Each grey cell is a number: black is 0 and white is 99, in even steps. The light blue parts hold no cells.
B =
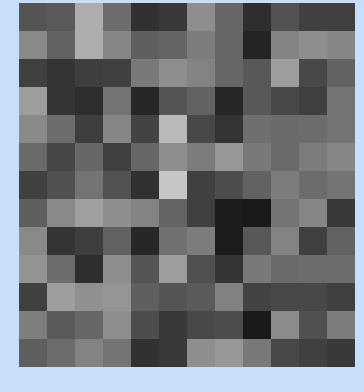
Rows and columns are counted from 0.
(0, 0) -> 33
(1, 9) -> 51
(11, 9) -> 54
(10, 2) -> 56
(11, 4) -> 30
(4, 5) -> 72
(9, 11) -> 42
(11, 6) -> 28
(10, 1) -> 61
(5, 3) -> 25
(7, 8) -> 10
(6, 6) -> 25
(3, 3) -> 45
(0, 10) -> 25
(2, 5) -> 55
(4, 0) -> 53
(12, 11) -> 22
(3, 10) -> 25
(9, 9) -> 41
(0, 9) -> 32
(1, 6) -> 48
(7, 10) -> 52
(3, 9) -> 28
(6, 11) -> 45
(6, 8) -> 38
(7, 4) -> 51
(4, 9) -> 41
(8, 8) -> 34
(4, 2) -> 24
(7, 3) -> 55
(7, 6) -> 25
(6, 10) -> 42
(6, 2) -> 45
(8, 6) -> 48
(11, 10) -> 31
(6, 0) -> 25
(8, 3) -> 38
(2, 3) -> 25

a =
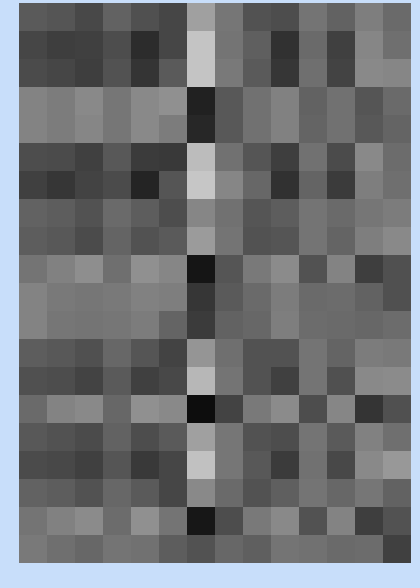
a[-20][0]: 35
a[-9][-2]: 40
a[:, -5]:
[30, 19, 21, 50, 50, 24, 19, 36, 33, 54, 48, 49, 32, 25, 54, 30, 23, 37, 53, 45]
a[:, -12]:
[28, 25, 24, 53, 52, 25, 26, 32, 29, 55, 46, 45, 31, 26, 53, 29, 25, 32, 54, 40]
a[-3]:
[38, 36, 32, 40, 35, 27, 53, 41, 32, 37, 45, 40, 46, 38]
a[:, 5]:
[27, 27, 35, 56, 48, 22, 33, 30, 35, 52, 49, 39, 26, 28, 53, 35, 27, 27, 45, 36]
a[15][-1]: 43
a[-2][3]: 42
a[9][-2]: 24
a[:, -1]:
[41, 43, 52, 41, 39, 42, 43, 48, 53, 31, 31, 42, 47, 54, 31, 43, 59, 38, 32, 25]
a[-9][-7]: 38
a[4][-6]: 44
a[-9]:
[51, 46, 45, 46, 48, 39, 23, 38, 40, 49, 42, 41, 40, 42]
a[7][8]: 33
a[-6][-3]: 52
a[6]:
[25, 21, 26, 29, 14, 33, 77, 52, 40, 19, 39, 23, 49, 43]
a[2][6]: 76
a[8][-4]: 45
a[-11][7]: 33
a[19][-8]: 32
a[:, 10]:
[45, 41, 43, 38, 39, 44, 39, 45, 45, 32, 41, 42, 45, 45, 30, 45, 44, 45, 32, 44]
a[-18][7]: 47
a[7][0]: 38
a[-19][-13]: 24
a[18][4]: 56
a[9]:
[45, 50, 55, 43, 56, 52, 8, 33, 47, 54, 32, 51, 24, 31]
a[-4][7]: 46
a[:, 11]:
[38, 25, 26, 44, 44, 29, 23, 41, 39, 51, 42, 41, 39, 31, 52, 35, 28, 40, 51, 41]
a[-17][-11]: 46
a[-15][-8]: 73
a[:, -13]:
[33, 24, 27, 48, 48, 29, 21, 36, 34, 50, 47, 46, 34, 30, 51, 32, 28, 36, 50, 43]

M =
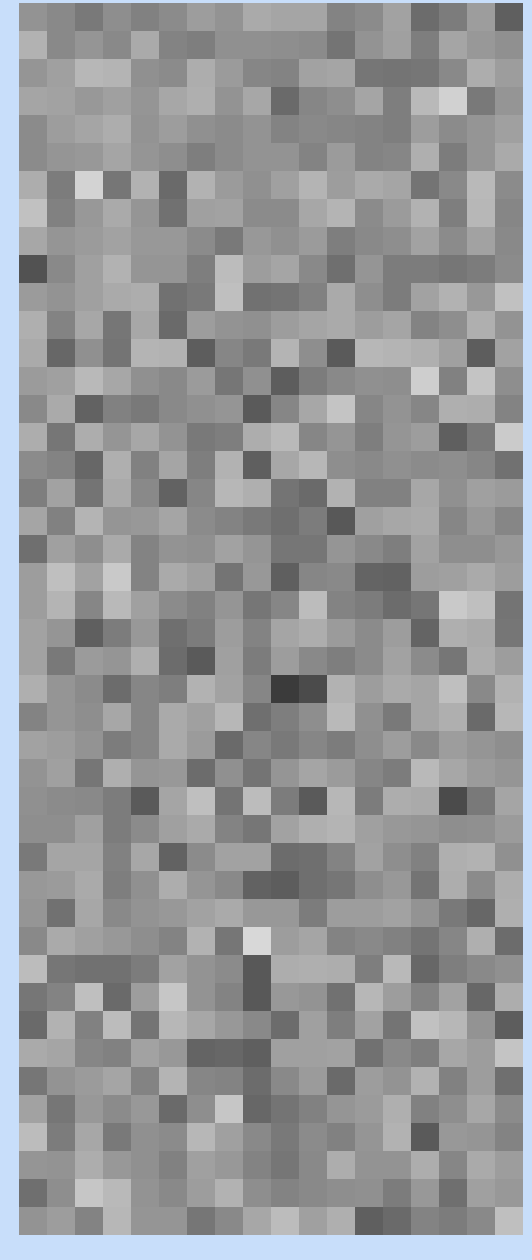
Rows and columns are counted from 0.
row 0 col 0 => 57
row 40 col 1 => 48
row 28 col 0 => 56
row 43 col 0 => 57
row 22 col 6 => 48
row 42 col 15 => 43
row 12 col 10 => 55
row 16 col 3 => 68
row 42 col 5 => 53
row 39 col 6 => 55
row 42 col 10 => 53
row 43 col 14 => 51
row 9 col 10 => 53
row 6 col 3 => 46
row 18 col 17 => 52
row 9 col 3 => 69
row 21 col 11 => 51
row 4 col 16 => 58
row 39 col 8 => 40
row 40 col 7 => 62
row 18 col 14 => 66
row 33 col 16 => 68
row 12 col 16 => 36
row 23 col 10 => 53
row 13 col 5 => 53
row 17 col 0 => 49
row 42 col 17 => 59
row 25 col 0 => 51
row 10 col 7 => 74
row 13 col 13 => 55
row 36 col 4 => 45
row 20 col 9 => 37
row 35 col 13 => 61
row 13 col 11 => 53
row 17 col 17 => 60
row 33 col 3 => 59
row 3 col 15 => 81
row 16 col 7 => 69

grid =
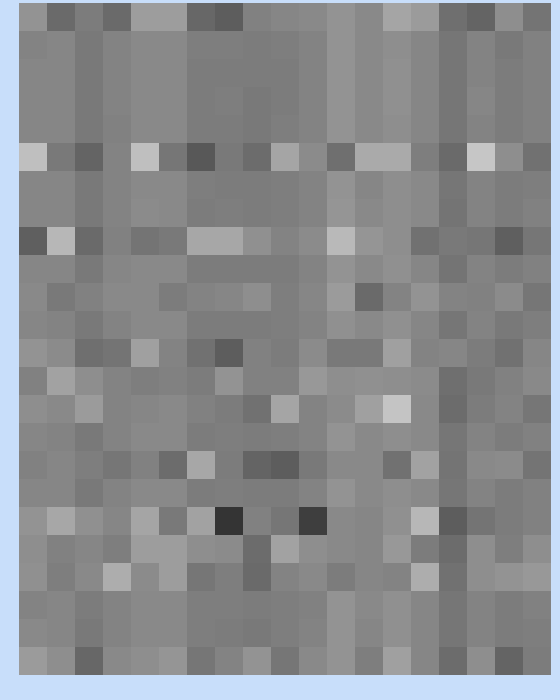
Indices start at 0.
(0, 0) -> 57
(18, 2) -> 56
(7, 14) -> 53
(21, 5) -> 53
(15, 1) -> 51
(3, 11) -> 57
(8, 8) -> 56
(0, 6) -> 40
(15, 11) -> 57
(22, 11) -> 57
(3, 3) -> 51
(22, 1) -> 52
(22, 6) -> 49
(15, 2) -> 47
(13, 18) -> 53
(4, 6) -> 48
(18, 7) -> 20
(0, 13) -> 64
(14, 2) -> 60
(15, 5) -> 53
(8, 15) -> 47
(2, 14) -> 52
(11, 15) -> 46
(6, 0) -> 52
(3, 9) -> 48
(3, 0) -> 52
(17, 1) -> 52
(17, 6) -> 48
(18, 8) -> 50
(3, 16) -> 52
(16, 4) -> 50
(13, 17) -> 50
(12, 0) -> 57
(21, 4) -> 53
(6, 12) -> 52
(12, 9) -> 48
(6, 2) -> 47
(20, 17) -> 57
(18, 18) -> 50

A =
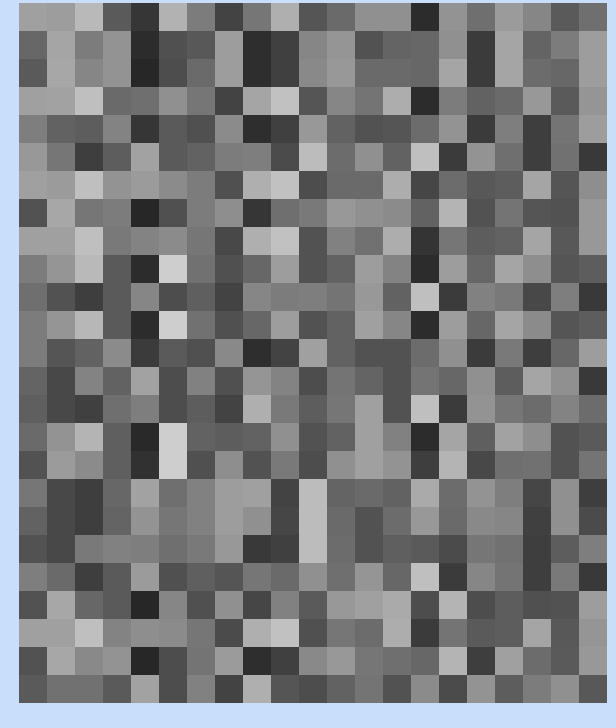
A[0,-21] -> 62
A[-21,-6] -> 57
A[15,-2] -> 32
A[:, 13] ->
[56, 39, 41, 67, 33, 38, 67, 54, 67, 51, 38, 52, 32, 32, 32, 50, 57, 38, 42, 37, 40, 66, 67, 43, 32]
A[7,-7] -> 38
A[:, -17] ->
[21, 17, 15, 43, 21, 63, 60, 15, 51, 17, 52, 17, 23, 63, 49, 16, 19, 63, 57, 49, 60, 15, 55, 15, 63]
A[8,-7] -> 20
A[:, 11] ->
[41, 58, 59, 52, 38, 42, 41, 59, 50, 38, 45, 38, 38, 45, 46, 38, 56, 39, 41, 42, 43, 59, 46, 59, 38]
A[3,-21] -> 62
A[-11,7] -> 26
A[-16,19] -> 33
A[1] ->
[40, 64, 48, 57, 17, 31, 34, 61, 18, 25, 52, 58, 32, 39, 40, 56, 23, 64, 39, 48, 61]
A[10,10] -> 49
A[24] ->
[35, 44, 44, 35, 63, 30, 50, 26, 68, 33, 30, 38, 45, 32, 54, 29, 57, 36, 48, 56, 34]
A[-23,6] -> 41
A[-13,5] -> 35
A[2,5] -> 30
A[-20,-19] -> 24
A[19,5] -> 43
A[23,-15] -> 45
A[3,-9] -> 45
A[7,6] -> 48
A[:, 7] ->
[26, 61, 61, 26, 54, 48, 31, 55, 28, 31, 26, 31, 53, 31, 26, 36, 55, 61, 61, 59, 33, 56, 29, 60, 26]
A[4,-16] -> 35
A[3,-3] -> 59
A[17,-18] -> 40
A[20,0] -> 49
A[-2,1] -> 65
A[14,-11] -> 36

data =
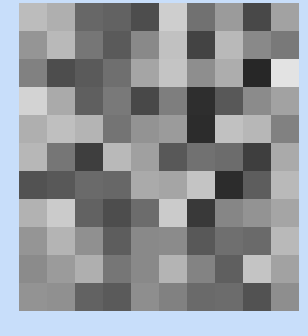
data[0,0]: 73
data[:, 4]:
[30, 53, 64, 28, 57, 62, 66, 42, 53, 53, 55]
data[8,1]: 70
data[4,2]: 70
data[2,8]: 15
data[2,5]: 76
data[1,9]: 47
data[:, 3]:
[38, 35, 43, 47, 45, 72, 40, 30, 36, 46, 35]
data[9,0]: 54
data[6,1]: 34
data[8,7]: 43
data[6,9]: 72
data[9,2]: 68
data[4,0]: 68
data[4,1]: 74
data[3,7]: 34
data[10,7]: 42
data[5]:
[71, 46, 24, 72, 62, 34, 44, 42, 24, 66]
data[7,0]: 69
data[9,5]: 70
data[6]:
[32, 34, 41, 40, 66, 64, 76, 17, 36, 72]
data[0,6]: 44
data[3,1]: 66
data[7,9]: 64
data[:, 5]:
[80, 75, 76, 49, 60, 34, 64, 79, 54, 70, 50]
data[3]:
[82, 66, 37, 47, 28, 49, 18, 34, 54, 63]
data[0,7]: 60

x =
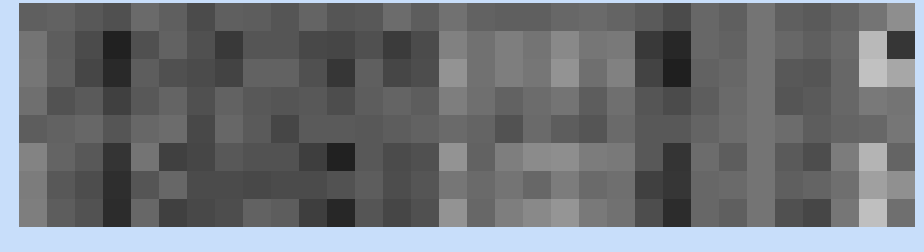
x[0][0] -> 37
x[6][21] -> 43
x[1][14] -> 29
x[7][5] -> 25
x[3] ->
[43, 32, 35, 25, 34, 39, 31, 38, 34, 33, 34, 30, 36, 39, 36, 49, 43, 38, 42, 45, 36, 43, 33, 29, 36, 41, 45, 33, 35, 40, 47, 45]
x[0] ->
[37, 38, 34, 31, 41, 37, 29, 37, 36, 33, 39, 33, 34, 42, 36, 44, 38, 37, 37, 40, 41, 39, 35, 29, 40, 37, 45, 37, 35, 39, 45, 55]
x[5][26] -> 45
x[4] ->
[36, 38, 40, 33, 40, 42, 28, 40, 35, 27, 35, 35, 34, 36, 38, 41, 39, 32, 41, 36, 33, 41, 34, 34, 39, 42, 45, 42, 36, 39, 40, 46]
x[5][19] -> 55
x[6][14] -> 33
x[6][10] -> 29
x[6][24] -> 40
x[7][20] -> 47
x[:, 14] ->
[36, 29, 30, 36, 38, 31, 33, 31]
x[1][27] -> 40
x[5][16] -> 38
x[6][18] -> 40
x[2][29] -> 40
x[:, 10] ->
[39, 28, 31, 34, 35, 24, 29, 24]
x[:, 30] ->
[45, 72, 75, 47, 40, 70, 62, 74]
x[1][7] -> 22
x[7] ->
[49, 36, 32, 17, 40, 25, 28, 30, 38, 36, 24, 15, 33, 27, 31, 57, 40, 49, 53, 58, 47, 44, 30, 17, 40, 37, 45, 31, 27, 46, 74, 43]
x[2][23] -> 12
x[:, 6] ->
[29, 31, 29, 31, 28, 27, 29, 28]
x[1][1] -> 36

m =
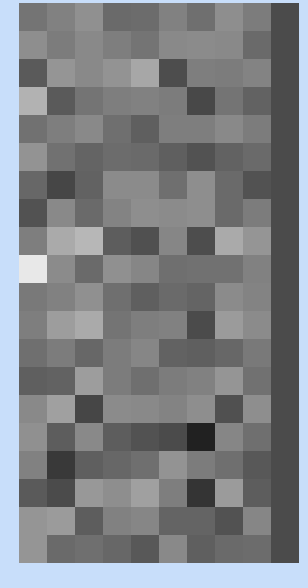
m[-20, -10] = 45
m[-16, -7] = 43
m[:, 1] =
[50, 48, 58, 35, 49, 44, 27, 53, 66, 54, 50, 61, 48, 38, 62, 36, 22, 29, 60, 41]
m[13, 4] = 43
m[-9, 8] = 54
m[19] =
[58, 41, 43, 40, 34, 53, 37, 41, 42, 29]
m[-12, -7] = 36
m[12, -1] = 29
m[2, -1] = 29
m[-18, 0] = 35
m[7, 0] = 32
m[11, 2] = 66
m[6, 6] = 55
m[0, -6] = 42
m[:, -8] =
[56, 53, 53, 45, 53, 39, 38, 41, 71, 41, 56, 66, 40, 61, 27, 53, 37, 59, 36, 43]
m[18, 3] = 50
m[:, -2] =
[48, 41, 51, 38, 48, 41, 32, 48, 58, 50, 51, 54, 47, 44, 55, 43, 34, 36, 52, 42]
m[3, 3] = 49
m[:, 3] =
[41, 49, 57, 49, 43, 42, 54, 51, 36, 56, 43, 45, 48, 48, 54, 36, 40, 55, 50, 40]
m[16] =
[50, 22, 37, 40, 43, 57, 48, 43, 34, 29]
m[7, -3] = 41
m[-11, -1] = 29
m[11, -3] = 60
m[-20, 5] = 50
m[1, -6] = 45
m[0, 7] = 55
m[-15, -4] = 32
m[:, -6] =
[42, 45, 65, 50, 37, 41, 54, 55, 31, 52, 37, 49, 52, 43, 53, 32, 43, 62, 52, 34]
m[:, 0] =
[45, 55, 35, 69, 44, 57, 40, 32, 49, 90, 47, 49, 43, 37, 53, 56, 50, 35, 58, 58]
